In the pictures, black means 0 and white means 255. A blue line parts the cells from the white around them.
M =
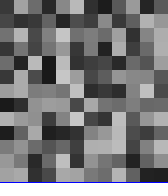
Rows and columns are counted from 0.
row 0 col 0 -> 57
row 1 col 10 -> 178
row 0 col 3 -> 41
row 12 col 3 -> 73
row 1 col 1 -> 49
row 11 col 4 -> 191
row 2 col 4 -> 197
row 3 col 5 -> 55
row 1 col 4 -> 37
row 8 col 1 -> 154
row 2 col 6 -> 125
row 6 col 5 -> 191
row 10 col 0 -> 123
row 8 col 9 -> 89
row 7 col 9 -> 126
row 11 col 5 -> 51
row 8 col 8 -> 189
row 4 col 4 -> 187
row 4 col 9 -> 106
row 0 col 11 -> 90
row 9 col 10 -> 61
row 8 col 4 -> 131
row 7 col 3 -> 157
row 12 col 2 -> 48
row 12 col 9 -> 97
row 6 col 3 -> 128
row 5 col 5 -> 157
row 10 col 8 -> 188
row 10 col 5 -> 63
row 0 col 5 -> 185
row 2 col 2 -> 73
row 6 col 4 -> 117
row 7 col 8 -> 108
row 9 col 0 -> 29
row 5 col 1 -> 171
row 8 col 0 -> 177
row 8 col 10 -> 150

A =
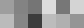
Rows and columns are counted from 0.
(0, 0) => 158
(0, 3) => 220
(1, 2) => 60

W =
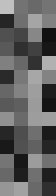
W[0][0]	192
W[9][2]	111
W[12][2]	112
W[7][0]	89
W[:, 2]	[105, 165, 135, 65, 49, 167, 158, 155, 157, 111, 97, 156, 112, 105]
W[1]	[37, 111, 165, 129]
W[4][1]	104
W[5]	[42, 120, 167, 131]
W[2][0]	80
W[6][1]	131
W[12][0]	104
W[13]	[150, 162, 105, 47]
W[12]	[104, 30, 112, 30]
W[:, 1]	[115, 111, 69, 48, 104, 120, 131, 95, 106, 78, 81, 23, 30, 162]
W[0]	[192, 115, 105, 116]

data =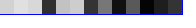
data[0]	210
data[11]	30
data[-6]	119
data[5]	205

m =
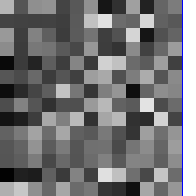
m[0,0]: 182
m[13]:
[175, 199, 144, 104, 167, 107, 119, 53, 45, 16, 167, 102, 151]
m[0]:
[182, 85, 143, 147, 68, 88, 145, 22, 49, 160, 34, 101, 124]
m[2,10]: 21
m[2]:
[153, 62, 130, 95, 60, 91, 116, 62, 82, 213, 21, 81, 100]
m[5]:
[86, 75, 105, 60, 85, 64, 158, 169, 80, 125, 172, 85, 138]
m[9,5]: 96
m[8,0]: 19
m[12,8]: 192
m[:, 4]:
[68, 62, 60, 89, 61, 85, 195, 80, 127, 167, 123, 105, 58, 167]
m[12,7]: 224
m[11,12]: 141
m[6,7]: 127
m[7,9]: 90
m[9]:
[98, 122, 163, 108, 167, 96, 89, 121, 81, 52, 159, 111, 149]
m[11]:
[85, 94, 124, 72, 105, 84, 108, 129, 89, 132, 130, 95, 141]
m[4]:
[9, 59, 35, 94, 61, 133, 59, 209, 193, 107, 91, 158, 64]
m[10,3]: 92
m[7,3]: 49
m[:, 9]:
[160, 101, 213, 139, 107, 125, 14, 90, 49, 52, 117, 132, 111, 16]
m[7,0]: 77
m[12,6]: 64
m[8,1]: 30

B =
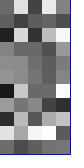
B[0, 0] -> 106
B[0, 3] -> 234
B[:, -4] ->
[225, 66, 216, 104, 139, 139, 199, 117, 186, 167, 76]
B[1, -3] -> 93
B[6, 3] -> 107
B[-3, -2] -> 172
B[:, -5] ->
[106, 95, 32, 131, 141, 148, 25, 155, 44, 226, 109]
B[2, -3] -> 51
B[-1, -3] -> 95
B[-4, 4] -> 48
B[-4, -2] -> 67
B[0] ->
[106, 225, 67, 234, 130]
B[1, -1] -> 78
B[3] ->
[131, 104, 105, 80, 152]

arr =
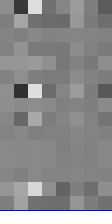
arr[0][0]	141
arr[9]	[131, 136, 128, 129, 129, 134, 131, 128]
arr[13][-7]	165
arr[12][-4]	132
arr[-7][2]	168
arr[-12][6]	129
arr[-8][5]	131
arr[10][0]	137
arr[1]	[126, 165, 112, 108, 107, 151, 123, 110]
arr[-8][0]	142
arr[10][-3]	132
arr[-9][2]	222
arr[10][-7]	136
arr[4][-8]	150
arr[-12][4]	121
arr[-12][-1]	123
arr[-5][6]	129
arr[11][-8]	138
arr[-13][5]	133
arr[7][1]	138
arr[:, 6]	[126, 123, 131, 129, 121, 130, 125, 127, 130, 131, 129, 129, 131, 110, 125]
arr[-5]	[137, 136, 137, 135, 128, 132, 129, 135]
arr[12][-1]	130
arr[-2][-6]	216
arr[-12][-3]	140
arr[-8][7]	138
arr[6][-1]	88
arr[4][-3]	130
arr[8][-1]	116
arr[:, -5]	[113, 108, 130, 122, 143, 124, 108, 138, 125, 129, 135, 135, 131, 143, 111]
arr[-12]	[130, 146, 122, 122, 121, 140, 129, 123]
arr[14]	[126, 162, 113, 111, 110, 149, 125, 113]
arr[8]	[135, 103, 168, 125, 132, 143, 130, 116]
